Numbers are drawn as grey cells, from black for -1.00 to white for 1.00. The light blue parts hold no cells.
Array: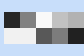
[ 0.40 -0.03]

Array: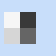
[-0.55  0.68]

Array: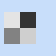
[-0.60  0.02]

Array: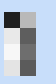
[0.45 0.83]

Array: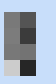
[-0.34 -0.03]

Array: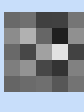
[-0.08 -0.76  0.26  0.15 -0.21]

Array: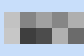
[0.37 0.38]
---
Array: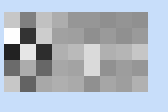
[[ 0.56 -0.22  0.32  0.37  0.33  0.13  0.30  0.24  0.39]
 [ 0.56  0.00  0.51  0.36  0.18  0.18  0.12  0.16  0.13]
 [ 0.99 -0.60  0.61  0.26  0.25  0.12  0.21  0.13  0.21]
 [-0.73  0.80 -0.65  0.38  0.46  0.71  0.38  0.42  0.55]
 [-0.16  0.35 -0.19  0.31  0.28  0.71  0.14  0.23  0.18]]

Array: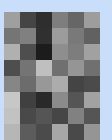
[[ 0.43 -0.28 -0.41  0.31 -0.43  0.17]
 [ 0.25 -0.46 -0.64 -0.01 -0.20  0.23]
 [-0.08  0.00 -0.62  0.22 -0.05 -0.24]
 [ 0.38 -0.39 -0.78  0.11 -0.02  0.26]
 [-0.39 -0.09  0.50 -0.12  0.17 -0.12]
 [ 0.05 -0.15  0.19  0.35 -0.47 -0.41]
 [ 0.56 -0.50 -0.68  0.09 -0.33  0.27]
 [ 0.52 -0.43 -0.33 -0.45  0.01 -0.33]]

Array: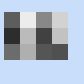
[[-0.15  0.37 -0.33 -0.37]
 [-0.27  0.85  0.07  0.65]
 [-0.65  0.47 -0.49  0.52]]

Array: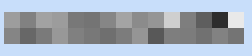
[[ 0.04 -0.19 -0.04  0.19  0.00 -0.06 -0.13 -0.03  0.17 -0.31 -0.01 -0.03
  -0.11  0.02 -0.09]
 [ 0.23  0.01  0.27  0.22 -0.06 -0.09  0.05  0.29  0.09  0.17  0.62 -0.01
  -0.26 -0.65  0.83]]

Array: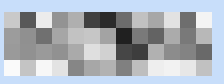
[[ 0.96  0.54  0.94  0.78  0.05  0.31  0.40  0.00  0.49  0.87  0.90  0.81
   0.51]
 [ 0.58 -0.31  0.85  0.15  0.37 -0.50 -0.67 -0.15  0.51  0.31  0.77 -0.14
   0.91]
 [ 0.22  0.13 -0.12  0.30  0.52  0.55  0.28 -0.75 -0.04 -0.22  0.34 -0.05
   0.44]
 [ 0.21  0.14  0.21  0.14  0.33  0.75  0.64 -0.45 -0.52  0.39  0.10  0.03
  -0.18]]

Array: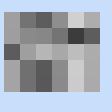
[[ 0.29 -0.12 -0.31  0.08  0.59  0.33]
 [ 0.25 -0.10 -0.27  0.11  0.63  0.36]
 [ 0.24  0.08  0.06 -0.09 -0.53 -0.27]
 [-0.28  0.25  0.43  0.32  0.48  0.35]
 [ 0.29 -0.12 -0.30  0.09  0.60  0.34]]
